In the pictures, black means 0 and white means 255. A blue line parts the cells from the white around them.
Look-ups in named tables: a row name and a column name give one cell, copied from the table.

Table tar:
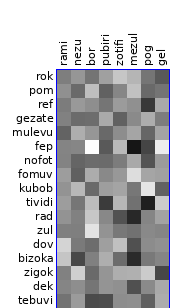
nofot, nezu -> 101
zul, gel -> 133
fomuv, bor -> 172
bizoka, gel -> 133
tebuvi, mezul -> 143
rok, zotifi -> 198

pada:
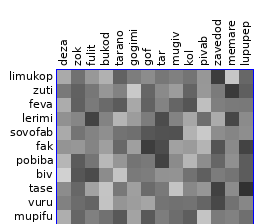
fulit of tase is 162
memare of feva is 122
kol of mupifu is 94
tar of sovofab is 82
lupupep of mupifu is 111
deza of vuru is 129
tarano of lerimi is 181
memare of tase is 140
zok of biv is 86
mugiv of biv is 147
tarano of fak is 104

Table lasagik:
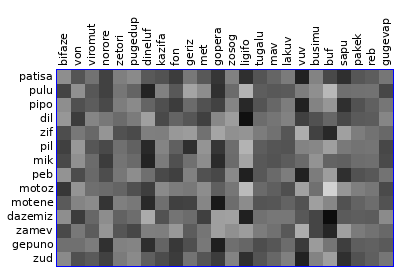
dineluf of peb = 111
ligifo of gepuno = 102
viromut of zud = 90
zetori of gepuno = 129
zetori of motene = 127
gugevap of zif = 104
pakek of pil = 115
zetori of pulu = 118
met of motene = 134
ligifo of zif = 148

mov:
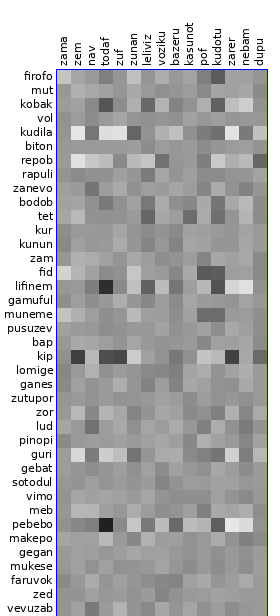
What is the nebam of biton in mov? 158
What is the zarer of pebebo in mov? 230
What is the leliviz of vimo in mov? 165
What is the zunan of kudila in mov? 101
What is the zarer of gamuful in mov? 148
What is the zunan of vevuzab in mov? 148
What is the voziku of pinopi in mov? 166
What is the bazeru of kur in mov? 138
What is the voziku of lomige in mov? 135
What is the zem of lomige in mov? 153

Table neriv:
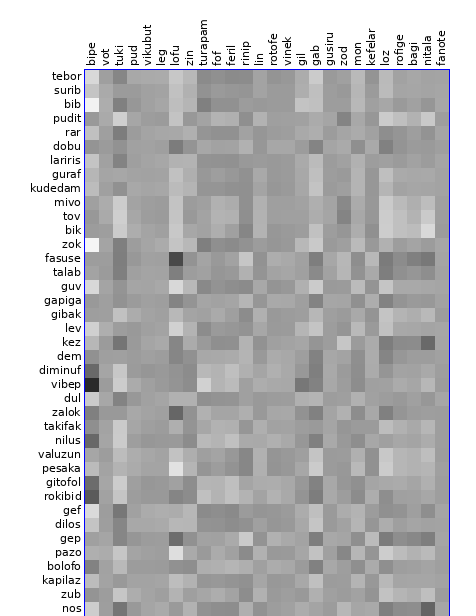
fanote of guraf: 163
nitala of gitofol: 176
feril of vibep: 187
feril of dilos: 141
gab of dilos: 197
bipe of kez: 183
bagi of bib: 161
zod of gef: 172
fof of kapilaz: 152
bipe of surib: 196
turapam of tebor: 139
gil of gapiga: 159
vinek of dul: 157
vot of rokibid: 162
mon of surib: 182
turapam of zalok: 177
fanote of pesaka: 160
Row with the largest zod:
kez

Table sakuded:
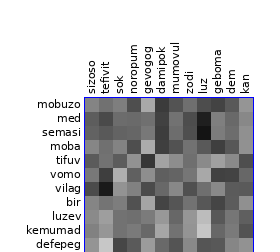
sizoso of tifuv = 91
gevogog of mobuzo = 169
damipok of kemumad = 166
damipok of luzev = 152
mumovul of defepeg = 84
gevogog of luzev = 123
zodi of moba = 114
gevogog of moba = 171
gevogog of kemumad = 104
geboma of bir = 69
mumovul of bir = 85
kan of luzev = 95
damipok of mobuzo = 59
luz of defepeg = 85
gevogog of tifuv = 54
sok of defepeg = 70
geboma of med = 127
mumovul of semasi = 109
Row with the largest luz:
kemumad

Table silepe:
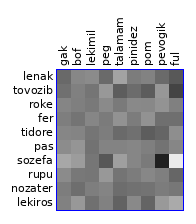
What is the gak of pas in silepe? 140
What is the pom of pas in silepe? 127
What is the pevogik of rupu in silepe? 127
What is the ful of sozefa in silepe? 235
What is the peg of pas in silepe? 131
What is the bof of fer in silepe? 116
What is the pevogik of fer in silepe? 111
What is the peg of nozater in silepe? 132
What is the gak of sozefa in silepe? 167
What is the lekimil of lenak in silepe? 139
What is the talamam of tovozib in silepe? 93
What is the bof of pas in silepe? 149
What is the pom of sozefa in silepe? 122
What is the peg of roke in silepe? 138
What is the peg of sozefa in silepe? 87
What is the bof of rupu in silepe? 120
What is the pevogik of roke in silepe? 147
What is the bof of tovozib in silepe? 128
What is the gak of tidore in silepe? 134

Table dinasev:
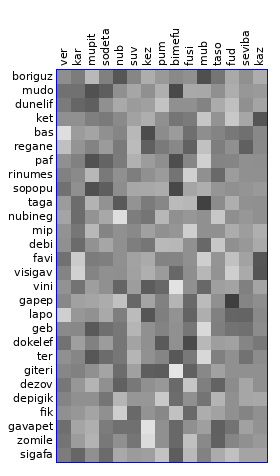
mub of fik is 173
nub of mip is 144
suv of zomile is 117
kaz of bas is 136
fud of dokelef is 161
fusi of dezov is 198
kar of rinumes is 138
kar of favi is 203
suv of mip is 137
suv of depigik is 150
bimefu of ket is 117
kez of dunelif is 160
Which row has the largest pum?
depigik

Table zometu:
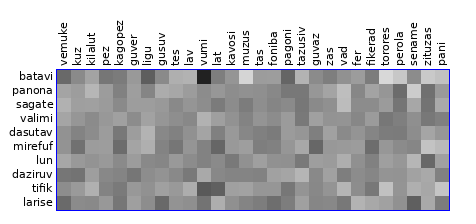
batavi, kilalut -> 163
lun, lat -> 138
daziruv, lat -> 136
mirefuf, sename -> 134
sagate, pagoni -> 138
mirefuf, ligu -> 175
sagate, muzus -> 124
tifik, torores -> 193
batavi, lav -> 178
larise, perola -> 145
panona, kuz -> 157
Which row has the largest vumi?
valimi

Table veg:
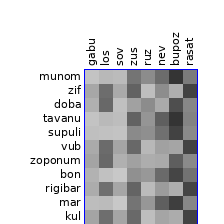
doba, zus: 161
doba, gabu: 176
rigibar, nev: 156
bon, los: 193
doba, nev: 170
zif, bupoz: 174
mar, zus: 116
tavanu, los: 185
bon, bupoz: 69
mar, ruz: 151
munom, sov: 187

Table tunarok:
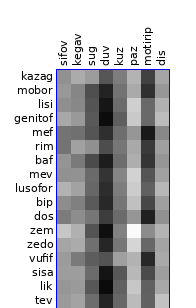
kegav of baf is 122
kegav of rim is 161
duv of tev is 36
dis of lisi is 177
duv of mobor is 35
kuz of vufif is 159
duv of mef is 47
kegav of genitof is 153
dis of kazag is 165
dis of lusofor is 183
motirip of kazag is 65
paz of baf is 174
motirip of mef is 25
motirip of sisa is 75
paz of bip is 192
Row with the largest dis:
tev

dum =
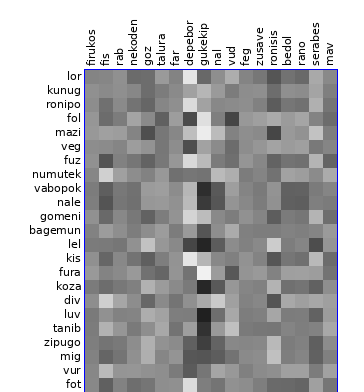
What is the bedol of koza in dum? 112
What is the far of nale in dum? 145
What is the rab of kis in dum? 136
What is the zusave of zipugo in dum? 136
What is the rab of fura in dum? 138
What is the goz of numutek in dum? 130
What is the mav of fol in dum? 108
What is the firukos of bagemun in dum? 130
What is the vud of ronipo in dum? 139
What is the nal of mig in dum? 93
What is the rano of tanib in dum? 126
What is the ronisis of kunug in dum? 109
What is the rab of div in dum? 166
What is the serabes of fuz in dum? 180
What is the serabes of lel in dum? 77
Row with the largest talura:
tanib

